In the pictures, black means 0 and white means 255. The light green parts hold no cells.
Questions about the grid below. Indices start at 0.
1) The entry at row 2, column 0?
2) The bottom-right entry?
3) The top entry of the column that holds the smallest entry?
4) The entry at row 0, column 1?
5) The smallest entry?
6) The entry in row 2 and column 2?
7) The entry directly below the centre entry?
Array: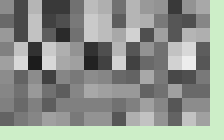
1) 153
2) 160
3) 181
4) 72
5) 28
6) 194
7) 134

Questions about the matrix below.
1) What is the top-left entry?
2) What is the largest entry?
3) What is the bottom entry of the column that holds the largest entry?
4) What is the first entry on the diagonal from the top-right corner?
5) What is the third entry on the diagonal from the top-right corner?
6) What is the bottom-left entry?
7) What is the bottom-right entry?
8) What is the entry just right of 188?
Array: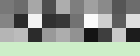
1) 120
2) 250
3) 20
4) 108
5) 62
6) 181
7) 28
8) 43

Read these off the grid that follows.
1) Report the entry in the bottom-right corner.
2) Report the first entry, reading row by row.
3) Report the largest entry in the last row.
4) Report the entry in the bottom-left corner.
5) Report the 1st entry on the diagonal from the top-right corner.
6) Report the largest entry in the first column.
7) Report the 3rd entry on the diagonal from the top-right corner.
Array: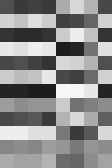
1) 163
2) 80
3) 179
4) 171
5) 72
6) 238
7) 238

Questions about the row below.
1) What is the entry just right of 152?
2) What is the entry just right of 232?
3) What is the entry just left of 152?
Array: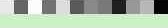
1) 183
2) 101
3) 30

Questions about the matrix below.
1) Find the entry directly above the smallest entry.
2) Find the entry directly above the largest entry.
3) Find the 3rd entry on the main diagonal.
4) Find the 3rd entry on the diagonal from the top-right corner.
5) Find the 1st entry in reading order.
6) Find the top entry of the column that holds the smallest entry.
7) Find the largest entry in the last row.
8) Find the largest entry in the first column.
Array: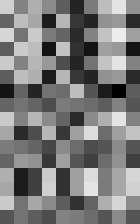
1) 152
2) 152
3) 202
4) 195
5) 208
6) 228
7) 138
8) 214

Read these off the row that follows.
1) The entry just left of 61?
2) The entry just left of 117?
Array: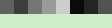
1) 97
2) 61

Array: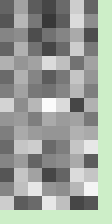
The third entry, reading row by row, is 92
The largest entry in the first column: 211
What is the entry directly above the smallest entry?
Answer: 70
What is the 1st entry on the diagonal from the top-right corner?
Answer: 100
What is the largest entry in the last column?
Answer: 244
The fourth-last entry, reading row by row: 231
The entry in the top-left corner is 100
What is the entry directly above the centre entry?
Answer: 114
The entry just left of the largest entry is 183
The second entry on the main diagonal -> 183
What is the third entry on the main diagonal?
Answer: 77
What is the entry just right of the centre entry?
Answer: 219
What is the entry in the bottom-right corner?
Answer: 85
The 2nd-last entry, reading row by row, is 70
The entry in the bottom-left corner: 205
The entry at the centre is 251
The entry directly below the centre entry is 170
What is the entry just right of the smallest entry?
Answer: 92
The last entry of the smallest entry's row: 141
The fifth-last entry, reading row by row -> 106
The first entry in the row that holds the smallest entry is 85
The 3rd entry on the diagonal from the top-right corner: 133
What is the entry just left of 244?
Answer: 183
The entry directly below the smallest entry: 114
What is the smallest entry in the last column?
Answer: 77
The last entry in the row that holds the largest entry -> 177
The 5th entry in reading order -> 106
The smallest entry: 56

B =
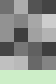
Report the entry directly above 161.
167
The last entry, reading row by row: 132
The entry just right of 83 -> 68
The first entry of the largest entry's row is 146
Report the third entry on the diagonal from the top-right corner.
62
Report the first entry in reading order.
112

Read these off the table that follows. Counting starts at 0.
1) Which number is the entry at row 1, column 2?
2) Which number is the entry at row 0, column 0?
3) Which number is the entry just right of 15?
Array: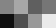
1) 153
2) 133
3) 79

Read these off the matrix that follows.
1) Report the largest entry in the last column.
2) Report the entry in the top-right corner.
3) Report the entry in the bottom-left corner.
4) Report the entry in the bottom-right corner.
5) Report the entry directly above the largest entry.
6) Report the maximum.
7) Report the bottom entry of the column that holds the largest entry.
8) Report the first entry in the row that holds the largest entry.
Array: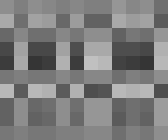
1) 184
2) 111
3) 119
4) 142
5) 169
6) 192
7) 135
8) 60

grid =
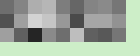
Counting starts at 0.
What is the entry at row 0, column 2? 174
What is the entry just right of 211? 197
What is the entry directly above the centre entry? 125
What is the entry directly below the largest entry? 37
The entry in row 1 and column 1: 159
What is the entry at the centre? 152
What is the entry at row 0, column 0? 110
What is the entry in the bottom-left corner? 159

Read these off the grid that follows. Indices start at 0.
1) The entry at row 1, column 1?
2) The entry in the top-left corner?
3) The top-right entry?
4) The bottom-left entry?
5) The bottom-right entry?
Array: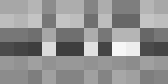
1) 181
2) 167
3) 167
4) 140
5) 132
